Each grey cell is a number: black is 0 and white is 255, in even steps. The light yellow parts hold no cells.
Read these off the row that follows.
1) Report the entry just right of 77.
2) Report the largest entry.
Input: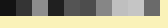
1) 134
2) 197

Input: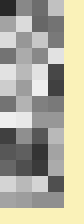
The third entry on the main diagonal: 199
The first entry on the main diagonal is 40
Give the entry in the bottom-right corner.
143
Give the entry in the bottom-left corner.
163
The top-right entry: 193
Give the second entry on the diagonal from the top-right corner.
103
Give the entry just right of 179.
128
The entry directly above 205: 226
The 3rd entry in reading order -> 109
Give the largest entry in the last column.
226
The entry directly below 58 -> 212

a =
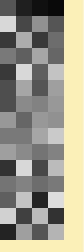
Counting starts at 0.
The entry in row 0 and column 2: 16
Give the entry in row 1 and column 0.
215
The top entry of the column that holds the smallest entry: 10
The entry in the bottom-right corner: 180
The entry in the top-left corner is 86
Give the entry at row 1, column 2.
144
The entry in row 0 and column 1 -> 30
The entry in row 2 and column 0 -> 56
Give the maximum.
221
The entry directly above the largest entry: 122
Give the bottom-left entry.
36
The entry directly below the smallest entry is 86

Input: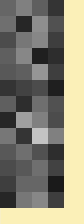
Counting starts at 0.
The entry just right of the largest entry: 127
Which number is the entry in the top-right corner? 53
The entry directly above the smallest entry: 67
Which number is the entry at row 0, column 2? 96
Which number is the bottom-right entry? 61
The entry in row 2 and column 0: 75
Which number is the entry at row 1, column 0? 111
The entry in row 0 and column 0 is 103
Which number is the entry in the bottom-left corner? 38
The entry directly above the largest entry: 127
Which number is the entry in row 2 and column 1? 119
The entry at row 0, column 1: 127
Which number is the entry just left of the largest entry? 53
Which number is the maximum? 194
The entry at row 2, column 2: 135
